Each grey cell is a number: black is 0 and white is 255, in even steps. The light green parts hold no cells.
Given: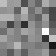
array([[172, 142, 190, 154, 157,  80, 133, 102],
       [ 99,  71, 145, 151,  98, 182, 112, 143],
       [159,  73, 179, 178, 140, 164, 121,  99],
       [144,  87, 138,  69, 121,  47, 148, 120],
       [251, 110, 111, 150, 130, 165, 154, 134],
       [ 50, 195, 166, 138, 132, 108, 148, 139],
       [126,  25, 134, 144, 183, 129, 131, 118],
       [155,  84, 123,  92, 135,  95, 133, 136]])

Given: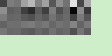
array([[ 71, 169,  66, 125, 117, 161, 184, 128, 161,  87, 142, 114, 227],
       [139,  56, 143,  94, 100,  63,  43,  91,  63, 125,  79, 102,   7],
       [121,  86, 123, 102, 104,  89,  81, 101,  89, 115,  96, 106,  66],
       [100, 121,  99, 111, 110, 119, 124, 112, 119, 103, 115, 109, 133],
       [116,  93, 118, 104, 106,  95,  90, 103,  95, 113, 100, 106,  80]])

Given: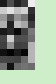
array([[ 59, 237,  25,  78,  35],
       [210,  48, 203, 225, 193],
       [119,  35, 151,  83, 147],
       [167,  59, 175,  33, 189],
       [ 65, 120,  25,  40,   9],
       [ 80, 109,  70, 204,  78],
       [ 67, 179,  63, 144,  63],
       [  7, 181,  17,   3,  27],
       [105, 180,  70,  68,  64],
       [115, 108, 113,  18, 106]])

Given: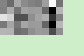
array([[251, 115, 131, 107, 168, 139, 130, 124, 158],
       [  2, 182, 128, 170, 116, 161, 155, 157, 105],
       [ 53, 130, 227, 210,  81,  80, 143, 163, 175],
       [  2, 183, 121, 165, 120, 166, 154, 156, 101],
       [ 76, 142, 180, 178, 109, 115, 143, 154, 151]])

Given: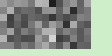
array([[ 99, 163, 160, 138, 154, 147, 121, 182, 177,  30,  82, 130, 149],
       [104, 120, 132, 175,  92, 107, 103,  80, 145, 149,  98, 142,  44],
       [130, 122, 174,  63, 108,  79, 104,  96,  88,  55,  93,  76,  90],
       [ 98,  85, 120,  68,  97,  73, 120, 158,  99, 157, 131,  49, 170],
       [ 88, 118, 129, 161,  87, 125, 106, 130, 178, 179, 102, 129, 114],
       [ 88, 109, 180,  78,  92,  75,  78, 156, 126, 211,  63,  80, 130],
       [100,  97, 135, 134,  98, 123, 106, 146, 168, 123,  91, 137,  55]])

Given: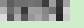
array([[ 58, 161, 139,  94, 110, 111, 116, 111,  61, 158],
       [ 47, 210, 182, 108, 143,  56, 159, 157, 134, 115],
       [ 39, 203, 218,  86, 171,  88, 151, 167, 139, 194]])

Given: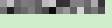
array([[170,  55, 152, 193, 103, 124, 119,  98, 185, 200,  49,  52, 128,
        129, 107],
       [118,  80, 110,  31,  92, 106, 126,  95,  72,  12, 128, 153,  97,
        211,  97]])
